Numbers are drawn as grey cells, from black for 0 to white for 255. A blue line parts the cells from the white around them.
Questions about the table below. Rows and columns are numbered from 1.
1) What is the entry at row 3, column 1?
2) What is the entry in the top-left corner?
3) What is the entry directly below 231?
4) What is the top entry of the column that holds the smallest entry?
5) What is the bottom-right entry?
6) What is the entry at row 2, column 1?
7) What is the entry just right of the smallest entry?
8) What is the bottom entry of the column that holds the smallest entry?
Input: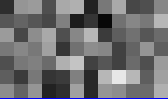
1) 155
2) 46
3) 141
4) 120
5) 176
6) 86
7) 113
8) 149

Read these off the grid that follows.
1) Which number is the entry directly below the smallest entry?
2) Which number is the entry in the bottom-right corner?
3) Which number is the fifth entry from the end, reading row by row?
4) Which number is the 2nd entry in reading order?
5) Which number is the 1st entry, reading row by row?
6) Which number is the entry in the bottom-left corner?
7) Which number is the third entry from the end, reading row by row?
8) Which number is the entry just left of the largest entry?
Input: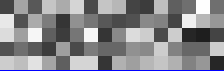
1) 103
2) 38
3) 197
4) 165
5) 68
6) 205
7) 130
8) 111

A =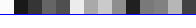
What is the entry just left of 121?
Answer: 32
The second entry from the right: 182
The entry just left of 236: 79
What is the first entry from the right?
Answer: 66

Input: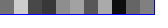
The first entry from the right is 128
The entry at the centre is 162
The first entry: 114

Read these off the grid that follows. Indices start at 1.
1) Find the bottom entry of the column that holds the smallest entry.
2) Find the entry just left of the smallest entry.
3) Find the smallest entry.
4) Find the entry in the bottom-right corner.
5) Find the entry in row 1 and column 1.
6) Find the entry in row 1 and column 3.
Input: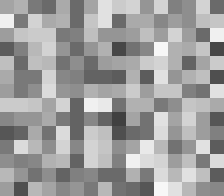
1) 114
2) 99
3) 64
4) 135
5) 164
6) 121

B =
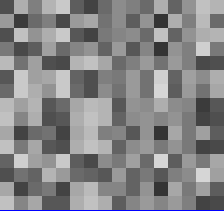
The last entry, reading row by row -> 73
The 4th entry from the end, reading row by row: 154
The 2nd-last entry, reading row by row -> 67
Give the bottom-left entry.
193
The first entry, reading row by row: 79
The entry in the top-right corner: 180
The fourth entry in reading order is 180
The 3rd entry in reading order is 127
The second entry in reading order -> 174
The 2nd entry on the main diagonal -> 59
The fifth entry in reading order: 201
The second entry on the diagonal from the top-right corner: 186
